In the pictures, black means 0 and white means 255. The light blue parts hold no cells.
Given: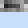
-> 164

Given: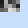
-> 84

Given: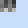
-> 112

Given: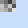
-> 60

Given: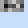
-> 129

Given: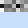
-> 157

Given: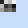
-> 188

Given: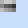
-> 202

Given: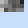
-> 102
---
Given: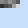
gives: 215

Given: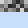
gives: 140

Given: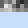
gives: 83

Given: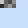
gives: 98

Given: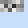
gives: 127

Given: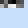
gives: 112

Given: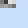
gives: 113
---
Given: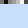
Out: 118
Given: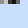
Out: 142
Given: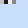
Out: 194
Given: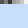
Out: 83
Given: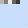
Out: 183
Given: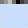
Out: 123
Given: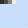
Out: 46
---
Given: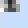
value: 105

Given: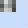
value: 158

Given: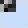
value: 146

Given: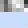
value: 205

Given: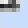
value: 77

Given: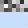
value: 46

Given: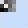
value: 108

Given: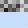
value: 213

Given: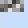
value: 106

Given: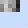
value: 153
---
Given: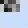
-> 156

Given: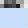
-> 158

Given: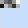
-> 151

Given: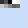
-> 251

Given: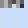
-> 151

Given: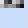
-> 168

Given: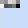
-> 202
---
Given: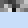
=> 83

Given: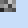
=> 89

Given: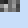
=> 34

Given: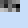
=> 59

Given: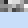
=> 41

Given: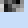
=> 68

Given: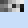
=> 89

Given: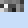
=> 126

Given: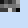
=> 74
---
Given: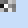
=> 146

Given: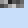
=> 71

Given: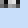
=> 224

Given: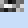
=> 123

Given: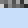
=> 54

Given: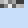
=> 60

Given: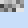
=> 200

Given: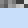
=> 60

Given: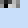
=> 184

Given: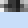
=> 83
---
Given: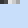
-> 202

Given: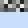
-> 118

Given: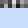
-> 218

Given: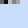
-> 131

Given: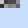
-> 76

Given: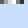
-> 254

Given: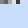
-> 227

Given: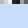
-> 40
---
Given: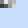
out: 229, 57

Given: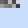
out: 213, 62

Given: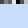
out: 230, 10

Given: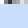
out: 249, 57

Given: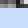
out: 220, 24

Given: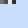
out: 234, 49

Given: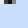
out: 231, 22

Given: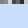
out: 212, 45
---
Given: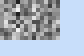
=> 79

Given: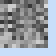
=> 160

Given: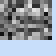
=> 82

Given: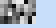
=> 136

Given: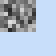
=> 137
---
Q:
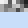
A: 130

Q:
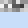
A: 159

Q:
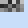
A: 121

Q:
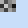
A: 64

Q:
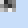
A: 160

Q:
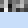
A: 243

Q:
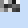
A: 122

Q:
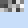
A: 163

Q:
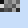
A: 85
